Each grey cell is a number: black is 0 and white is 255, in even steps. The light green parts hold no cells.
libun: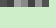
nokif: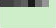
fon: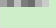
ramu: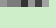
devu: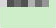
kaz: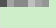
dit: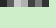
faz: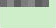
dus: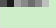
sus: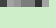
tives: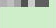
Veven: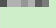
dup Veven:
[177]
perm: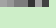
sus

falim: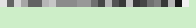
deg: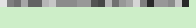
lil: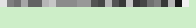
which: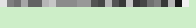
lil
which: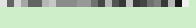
falim
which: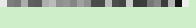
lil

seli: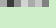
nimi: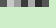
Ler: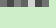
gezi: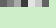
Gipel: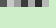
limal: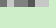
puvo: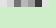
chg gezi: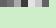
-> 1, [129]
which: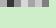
seli
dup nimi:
[86]
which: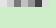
puvo
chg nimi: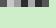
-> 3, [59]

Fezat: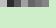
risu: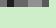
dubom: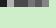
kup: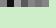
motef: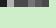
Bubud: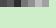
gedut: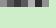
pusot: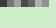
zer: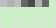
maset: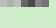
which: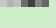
maset
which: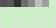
Bubud
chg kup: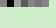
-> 1, [17]

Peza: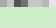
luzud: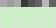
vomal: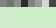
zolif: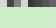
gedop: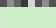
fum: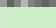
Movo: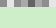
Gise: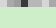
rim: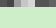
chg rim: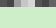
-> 6, [84]
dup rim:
[84]
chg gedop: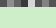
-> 6, [142]
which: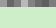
fum

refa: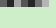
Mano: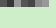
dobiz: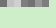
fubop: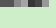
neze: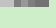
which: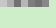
neze
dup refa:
[38]
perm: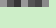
Mano
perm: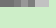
neze

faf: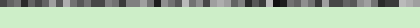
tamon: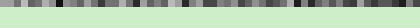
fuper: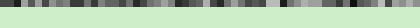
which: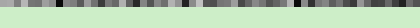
tamon
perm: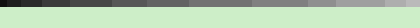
tamon
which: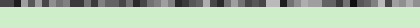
fuper
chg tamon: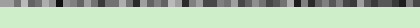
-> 33, [143]
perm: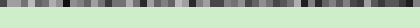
tamon

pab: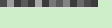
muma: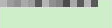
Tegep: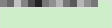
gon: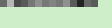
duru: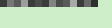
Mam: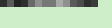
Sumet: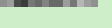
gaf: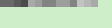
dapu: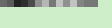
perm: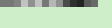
dapu
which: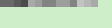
gaf
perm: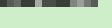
pab

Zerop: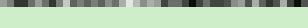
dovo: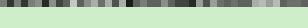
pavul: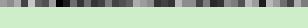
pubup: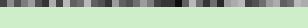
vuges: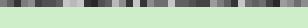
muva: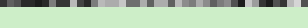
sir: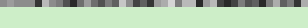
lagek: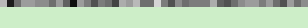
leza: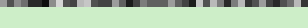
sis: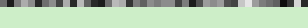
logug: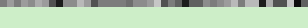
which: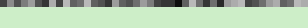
pubup
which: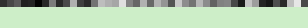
muva

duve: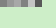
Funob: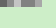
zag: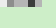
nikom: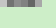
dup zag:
[181]
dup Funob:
[129]
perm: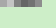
nikom
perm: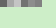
nikom

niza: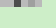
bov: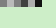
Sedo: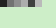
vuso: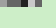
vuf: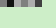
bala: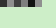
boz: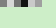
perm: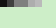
bov
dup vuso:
[101]
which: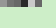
vuso
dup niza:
[186]

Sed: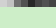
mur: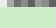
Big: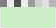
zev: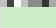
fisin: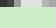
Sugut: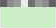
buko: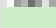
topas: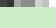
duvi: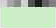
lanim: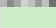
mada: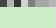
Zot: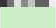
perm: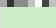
zev
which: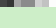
topas
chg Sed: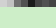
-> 4, [39]
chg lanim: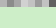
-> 7, [112]
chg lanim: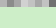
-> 5, [155]
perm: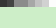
topas
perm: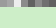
mur

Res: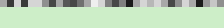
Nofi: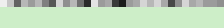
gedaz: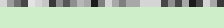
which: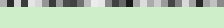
Res
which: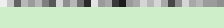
Nofi
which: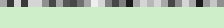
Res
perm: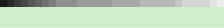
Nofi
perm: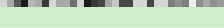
Res

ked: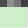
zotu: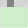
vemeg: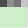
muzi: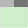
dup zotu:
[212]
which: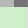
muzi

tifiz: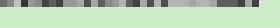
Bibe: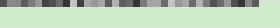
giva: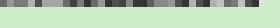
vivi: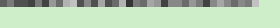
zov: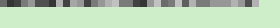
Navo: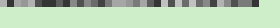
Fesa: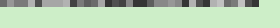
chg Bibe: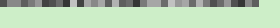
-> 13, [151]
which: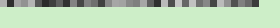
Navo
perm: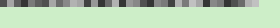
Fesa
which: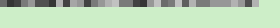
zov

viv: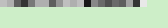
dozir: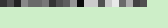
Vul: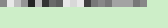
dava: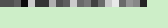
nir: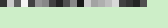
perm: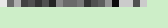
dozir
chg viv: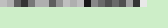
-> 17, [94]
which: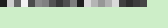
nir
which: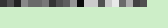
dozir
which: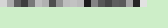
viv

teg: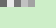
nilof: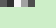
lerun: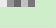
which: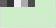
nilof
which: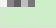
lerun
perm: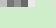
lerun

